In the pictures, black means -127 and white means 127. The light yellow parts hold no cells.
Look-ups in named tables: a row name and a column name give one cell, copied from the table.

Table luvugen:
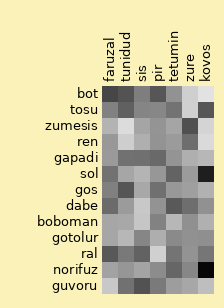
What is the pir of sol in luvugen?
23
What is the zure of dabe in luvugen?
-17
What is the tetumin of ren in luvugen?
27
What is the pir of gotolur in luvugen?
46
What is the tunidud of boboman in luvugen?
40
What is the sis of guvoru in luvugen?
-45
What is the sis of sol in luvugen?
52
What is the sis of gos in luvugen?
40
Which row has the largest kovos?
bot

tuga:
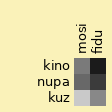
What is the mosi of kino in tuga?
-5
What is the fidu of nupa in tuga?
-68
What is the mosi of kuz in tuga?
73
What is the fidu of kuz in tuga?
8
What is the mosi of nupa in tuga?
-23
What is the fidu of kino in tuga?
-100
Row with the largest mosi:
kuz

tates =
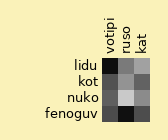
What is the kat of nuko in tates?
11
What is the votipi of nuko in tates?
-32
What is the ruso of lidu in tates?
-5
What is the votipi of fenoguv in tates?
-51
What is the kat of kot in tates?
-29
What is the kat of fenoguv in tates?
-50
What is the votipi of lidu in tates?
-113

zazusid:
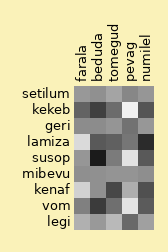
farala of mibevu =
15
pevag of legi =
-22
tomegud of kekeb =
-19
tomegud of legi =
57
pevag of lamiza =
-9
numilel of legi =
32
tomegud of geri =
21
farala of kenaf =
81
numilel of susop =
-38
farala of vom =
0
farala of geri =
12
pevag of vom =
99
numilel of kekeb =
-42

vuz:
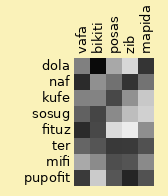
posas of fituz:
91
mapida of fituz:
14
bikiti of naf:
16
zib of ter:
-69
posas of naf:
-14
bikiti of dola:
-117
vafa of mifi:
41
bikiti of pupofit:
75
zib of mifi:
-43
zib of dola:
87
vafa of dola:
0
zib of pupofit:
-90
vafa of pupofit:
-69
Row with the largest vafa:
mifi

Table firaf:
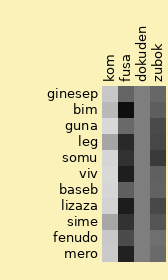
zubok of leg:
-56
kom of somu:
85
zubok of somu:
-69
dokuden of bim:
-1
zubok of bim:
-33
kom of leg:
37
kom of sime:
38
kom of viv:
88

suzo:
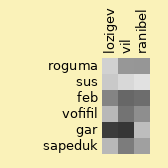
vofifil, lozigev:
56
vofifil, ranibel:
14
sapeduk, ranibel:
32
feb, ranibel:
-18
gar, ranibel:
61
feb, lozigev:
4
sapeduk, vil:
-3
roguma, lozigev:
81
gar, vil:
-73
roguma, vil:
23
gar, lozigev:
-67

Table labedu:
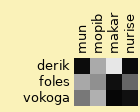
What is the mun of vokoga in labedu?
-7
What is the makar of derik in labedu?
103
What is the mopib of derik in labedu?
42
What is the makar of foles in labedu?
-112
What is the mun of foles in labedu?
40
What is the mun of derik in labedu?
-115
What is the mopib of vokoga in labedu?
48
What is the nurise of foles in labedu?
-25
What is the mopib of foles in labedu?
16
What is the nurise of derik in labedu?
-116
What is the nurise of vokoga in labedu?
-111
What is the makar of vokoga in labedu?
-121
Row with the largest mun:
foles

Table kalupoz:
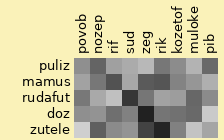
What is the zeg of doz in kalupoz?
-94
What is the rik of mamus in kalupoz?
-42
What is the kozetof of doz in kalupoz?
-14
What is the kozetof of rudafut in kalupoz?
29
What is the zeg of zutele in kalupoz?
-60
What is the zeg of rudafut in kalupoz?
-9
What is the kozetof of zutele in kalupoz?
1
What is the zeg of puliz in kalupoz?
56
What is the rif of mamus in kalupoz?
-45
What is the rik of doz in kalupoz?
-10
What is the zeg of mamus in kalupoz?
-37
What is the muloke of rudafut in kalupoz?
-24
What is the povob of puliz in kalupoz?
15
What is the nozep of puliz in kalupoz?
-27
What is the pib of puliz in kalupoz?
-22
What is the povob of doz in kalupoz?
15
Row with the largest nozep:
rudafut

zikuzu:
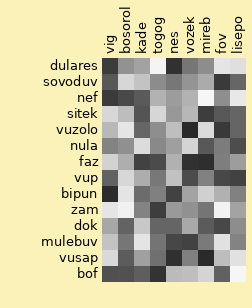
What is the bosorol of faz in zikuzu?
46
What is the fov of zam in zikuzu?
114
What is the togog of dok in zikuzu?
-26
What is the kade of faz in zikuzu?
-61
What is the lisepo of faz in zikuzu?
29
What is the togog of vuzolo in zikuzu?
14
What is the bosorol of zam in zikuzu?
113
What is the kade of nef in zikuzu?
-37
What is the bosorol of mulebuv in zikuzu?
-9
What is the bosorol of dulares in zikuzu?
18

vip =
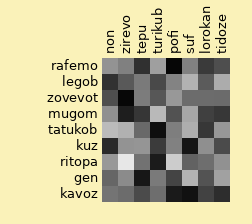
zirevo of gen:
11
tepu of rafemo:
-79
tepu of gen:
-104
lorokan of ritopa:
-17
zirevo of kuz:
19
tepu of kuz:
21
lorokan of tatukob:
-72
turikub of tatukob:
-113
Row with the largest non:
tatukob

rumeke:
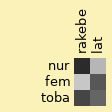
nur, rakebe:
-84
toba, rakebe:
-58
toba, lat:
-26
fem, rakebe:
71
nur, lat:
54
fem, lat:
-40
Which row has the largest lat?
nur

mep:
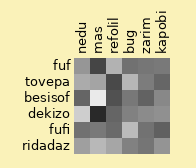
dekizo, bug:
1
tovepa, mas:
36
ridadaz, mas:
56
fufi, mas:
-6
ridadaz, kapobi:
20
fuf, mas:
-58
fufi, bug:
59
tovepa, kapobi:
-25
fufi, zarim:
-13
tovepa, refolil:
-54
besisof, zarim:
-29
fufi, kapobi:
-31
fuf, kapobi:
-6
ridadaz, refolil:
38
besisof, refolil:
-46

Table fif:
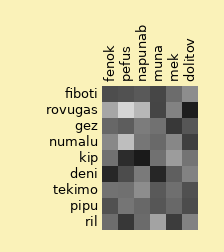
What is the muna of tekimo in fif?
-38
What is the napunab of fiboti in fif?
-38
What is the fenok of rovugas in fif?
38
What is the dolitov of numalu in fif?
-64
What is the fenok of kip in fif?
-14
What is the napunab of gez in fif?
-3
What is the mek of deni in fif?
-32
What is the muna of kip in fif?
-14
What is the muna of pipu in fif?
-41
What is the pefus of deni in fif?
-51
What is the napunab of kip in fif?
-101
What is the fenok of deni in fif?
-88
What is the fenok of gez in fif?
-24
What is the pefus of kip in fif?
-83
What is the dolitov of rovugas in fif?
-98
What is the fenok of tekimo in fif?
-13
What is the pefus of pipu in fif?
-10
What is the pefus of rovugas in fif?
85
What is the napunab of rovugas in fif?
55

